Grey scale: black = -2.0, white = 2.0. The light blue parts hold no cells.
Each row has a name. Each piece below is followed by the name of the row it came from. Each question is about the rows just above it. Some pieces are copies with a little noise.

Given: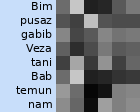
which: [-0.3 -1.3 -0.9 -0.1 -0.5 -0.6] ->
Veza
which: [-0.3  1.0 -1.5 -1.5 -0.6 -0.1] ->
Bim
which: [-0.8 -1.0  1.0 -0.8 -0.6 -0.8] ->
pusaz

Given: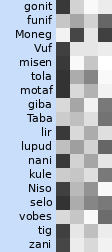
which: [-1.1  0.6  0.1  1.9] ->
tola
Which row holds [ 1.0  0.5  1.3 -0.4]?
lupud
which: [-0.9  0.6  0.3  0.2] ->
selo
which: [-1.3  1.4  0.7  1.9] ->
motaf
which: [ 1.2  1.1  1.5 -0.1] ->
kule

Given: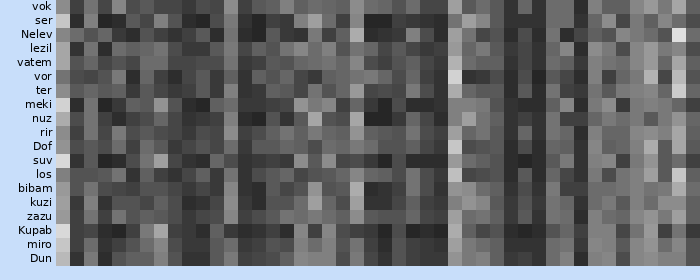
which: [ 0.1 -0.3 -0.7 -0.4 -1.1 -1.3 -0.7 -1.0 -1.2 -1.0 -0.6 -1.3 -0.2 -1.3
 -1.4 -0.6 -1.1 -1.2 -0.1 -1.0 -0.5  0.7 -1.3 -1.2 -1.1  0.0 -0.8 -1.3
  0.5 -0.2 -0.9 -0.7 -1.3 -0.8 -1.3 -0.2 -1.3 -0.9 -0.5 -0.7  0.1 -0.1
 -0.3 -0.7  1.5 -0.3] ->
Nelev
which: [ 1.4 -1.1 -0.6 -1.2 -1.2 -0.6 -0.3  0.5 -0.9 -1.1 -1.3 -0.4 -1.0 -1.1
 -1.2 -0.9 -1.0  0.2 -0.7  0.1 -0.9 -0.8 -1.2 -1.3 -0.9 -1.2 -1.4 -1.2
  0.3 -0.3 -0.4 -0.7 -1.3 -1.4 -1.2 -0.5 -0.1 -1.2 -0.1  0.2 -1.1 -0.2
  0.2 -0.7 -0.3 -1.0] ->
suv
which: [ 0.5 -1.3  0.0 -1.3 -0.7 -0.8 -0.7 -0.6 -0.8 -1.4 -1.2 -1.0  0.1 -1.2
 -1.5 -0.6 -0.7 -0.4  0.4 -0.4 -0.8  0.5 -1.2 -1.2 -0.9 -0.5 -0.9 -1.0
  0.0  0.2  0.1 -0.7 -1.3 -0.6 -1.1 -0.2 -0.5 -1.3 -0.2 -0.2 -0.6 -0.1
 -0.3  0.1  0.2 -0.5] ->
kuzi

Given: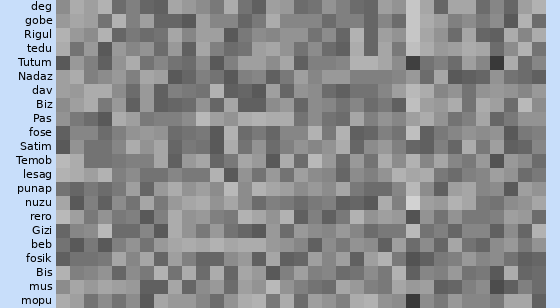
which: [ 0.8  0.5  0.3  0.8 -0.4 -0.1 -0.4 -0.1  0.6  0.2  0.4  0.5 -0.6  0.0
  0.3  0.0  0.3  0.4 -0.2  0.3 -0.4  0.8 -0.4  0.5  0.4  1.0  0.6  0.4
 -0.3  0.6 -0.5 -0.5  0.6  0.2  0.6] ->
Rigul
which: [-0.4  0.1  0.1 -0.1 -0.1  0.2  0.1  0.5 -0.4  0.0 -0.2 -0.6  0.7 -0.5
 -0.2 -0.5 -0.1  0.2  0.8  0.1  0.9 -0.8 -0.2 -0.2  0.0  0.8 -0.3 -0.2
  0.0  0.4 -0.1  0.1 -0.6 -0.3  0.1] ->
fose
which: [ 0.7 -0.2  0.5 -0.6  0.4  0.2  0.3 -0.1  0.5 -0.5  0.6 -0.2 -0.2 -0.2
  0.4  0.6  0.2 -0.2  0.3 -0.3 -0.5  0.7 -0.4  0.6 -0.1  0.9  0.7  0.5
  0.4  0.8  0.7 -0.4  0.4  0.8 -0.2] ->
tedu
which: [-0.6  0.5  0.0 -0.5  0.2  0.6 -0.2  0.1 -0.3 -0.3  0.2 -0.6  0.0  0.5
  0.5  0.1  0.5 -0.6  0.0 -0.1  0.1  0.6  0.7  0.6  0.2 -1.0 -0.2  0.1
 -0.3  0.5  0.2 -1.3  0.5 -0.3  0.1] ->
Tutum

